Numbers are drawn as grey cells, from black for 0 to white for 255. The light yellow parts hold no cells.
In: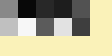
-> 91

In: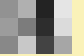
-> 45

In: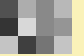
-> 137

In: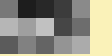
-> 193

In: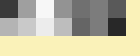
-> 236

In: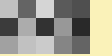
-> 50

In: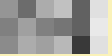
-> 128
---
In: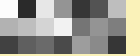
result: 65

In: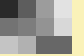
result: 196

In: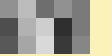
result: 88

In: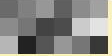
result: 182

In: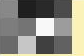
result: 106

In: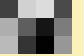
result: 186

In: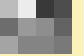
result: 164
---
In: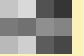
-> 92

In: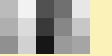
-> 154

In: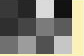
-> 81

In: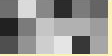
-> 55

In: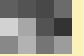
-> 117

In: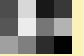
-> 44

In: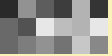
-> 199
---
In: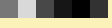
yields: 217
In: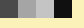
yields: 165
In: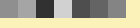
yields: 165
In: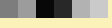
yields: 156
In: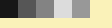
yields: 86
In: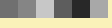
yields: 133
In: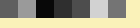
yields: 154
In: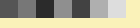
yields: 119
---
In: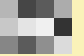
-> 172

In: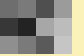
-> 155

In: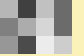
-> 107

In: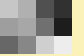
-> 49

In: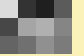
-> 91

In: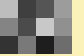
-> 156
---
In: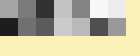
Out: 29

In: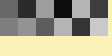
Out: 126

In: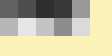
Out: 183

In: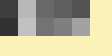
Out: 50

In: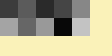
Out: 164

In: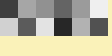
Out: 209
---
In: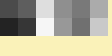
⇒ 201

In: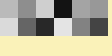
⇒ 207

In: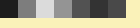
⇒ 125

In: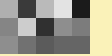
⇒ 186

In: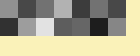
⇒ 157

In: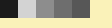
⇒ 110

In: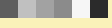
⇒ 162
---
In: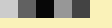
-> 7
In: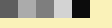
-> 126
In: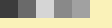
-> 213
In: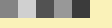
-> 82
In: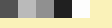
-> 144
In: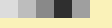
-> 137
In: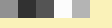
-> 84
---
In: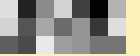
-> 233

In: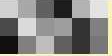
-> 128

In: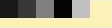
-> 24

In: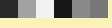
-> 162

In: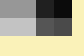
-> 11

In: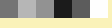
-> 182
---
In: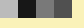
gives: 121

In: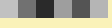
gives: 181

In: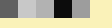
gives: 178

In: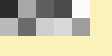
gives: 218

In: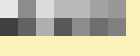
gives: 220

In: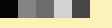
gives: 132

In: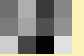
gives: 206

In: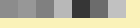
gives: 184

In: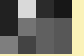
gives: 126
